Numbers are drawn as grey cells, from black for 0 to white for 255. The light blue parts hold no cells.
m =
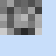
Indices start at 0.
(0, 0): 126
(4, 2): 76
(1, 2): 130
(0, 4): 81
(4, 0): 202
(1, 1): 68
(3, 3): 151
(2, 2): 158

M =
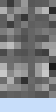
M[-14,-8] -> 101
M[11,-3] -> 96
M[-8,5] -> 124
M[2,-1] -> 135
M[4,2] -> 115
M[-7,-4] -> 95
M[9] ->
[178, 112, 149, 141, 101, 157, 188, 25]
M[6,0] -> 169
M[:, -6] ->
[106, 149, 93, 98, 115, 91, 145, 85, 104, 149, 167, 101, 139, 94]
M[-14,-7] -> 58
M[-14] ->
[101, 58, 106, 152, 87, 91, 93, 124]
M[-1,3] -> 100
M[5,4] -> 100
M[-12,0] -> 94
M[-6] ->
[109, 108, 104, 96, 99, 107, 112, 87]
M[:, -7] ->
[58, 117, 150, 62, 143, 117, 189, 111, 108, 112, 138, 175, 139, 97]
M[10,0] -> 201
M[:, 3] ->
[152, 140, 54, 123, 88, 79, 98, 82, 96, 141, 155, 48, 120, 100]
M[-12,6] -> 92
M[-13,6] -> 183
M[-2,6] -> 160
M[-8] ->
[169, 189, 145, 98, 101, 124, 158, 159]
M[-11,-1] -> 75
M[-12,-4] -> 103
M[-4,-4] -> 97
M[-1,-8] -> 88
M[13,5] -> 86
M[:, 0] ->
[101, 177, 94, 95, 124, 86, 169, 74, 109, 178, 201, 109, 162, 88]

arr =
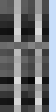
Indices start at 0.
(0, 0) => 98
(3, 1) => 38
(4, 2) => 211
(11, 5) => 220
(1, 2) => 176
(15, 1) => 64
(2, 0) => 54
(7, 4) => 60
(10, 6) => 70
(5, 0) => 51
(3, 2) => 192
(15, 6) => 57
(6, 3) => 108
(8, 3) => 101
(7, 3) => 73
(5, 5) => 185
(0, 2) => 174
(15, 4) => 71
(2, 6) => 46
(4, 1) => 16
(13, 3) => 46
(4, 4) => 21
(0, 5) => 153
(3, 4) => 37
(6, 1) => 112
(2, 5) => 178
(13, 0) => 55
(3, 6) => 39
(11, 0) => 22
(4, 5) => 216
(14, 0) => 21
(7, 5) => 167
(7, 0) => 80
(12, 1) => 87

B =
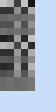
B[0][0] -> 195
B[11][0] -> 105
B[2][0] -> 102
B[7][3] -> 52
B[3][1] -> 80
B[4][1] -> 104
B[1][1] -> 53
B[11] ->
[105, 112, 106, 111, 118]
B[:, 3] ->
[194, 56, 112, 79, 104, 38, 183, 52, 90, 46, 84, 111, 110]
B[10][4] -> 142
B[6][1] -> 167
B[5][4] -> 194
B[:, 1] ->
[177, 53, 110, 80, 104, 43, 167, 47, 84, 45, 88, 112, 112]
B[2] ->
[102, 110, 104, 112, 118]
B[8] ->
[90, 84, 133, 90, 137]
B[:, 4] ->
[20, 169, 118, 146, 115, 194, 44, 172, 137, 182, 142, 118, 118]

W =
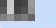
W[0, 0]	77
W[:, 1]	[201, 204, 148]
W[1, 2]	67
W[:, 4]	[154, 144, 102]
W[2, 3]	124
